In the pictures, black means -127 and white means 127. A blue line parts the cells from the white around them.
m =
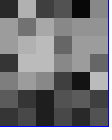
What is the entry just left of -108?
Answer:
-64
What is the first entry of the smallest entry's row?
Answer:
-86
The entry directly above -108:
28
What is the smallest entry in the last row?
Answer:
-97
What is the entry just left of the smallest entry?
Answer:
-45
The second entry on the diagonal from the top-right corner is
19
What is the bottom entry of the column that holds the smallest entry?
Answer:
-86
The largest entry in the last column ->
59
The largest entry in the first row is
49
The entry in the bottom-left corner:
-74
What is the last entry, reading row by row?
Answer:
-45
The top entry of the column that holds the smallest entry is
-119
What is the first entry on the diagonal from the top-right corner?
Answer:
8

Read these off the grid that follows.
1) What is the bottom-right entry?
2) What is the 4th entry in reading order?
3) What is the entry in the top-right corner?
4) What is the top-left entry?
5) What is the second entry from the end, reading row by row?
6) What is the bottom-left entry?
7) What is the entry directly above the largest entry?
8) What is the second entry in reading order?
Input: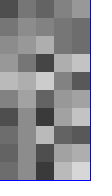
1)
87
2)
2
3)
24
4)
-49
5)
58
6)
-18
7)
46
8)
-9

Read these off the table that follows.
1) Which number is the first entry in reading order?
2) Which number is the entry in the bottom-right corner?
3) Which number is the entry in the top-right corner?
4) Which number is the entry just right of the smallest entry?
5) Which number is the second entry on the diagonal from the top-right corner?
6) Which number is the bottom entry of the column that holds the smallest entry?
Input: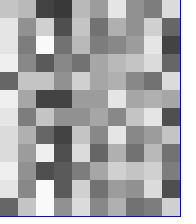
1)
68
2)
80
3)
91
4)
57
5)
80
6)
17

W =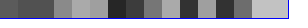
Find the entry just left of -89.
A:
31
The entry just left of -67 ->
-89
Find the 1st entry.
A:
-36
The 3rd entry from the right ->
-18
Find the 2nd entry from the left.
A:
-46

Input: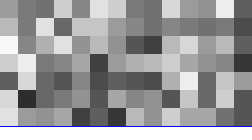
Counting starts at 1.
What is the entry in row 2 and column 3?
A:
97
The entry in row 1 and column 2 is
-5
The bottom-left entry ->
97
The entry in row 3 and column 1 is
120
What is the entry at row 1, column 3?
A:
-14
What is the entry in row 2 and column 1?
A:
57
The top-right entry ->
-32
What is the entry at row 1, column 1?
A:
27
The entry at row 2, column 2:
-5
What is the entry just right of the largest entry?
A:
6
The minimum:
-82
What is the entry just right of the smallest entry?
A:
-23
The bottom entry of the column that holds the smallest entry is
27
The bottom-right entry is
-42

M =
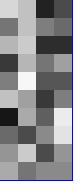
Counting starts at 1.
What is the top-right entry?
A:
-52
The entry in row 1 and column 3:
-93
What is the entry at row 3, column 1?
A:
54
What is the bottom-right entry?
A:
10
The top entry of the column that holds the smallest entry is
87
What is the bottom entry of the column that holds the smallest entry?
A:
42
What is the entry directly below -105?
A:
-21
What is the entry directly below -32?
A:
10
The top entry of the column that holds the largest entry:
65
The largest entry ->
119
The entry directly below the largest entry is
32
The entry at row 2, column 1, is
-10
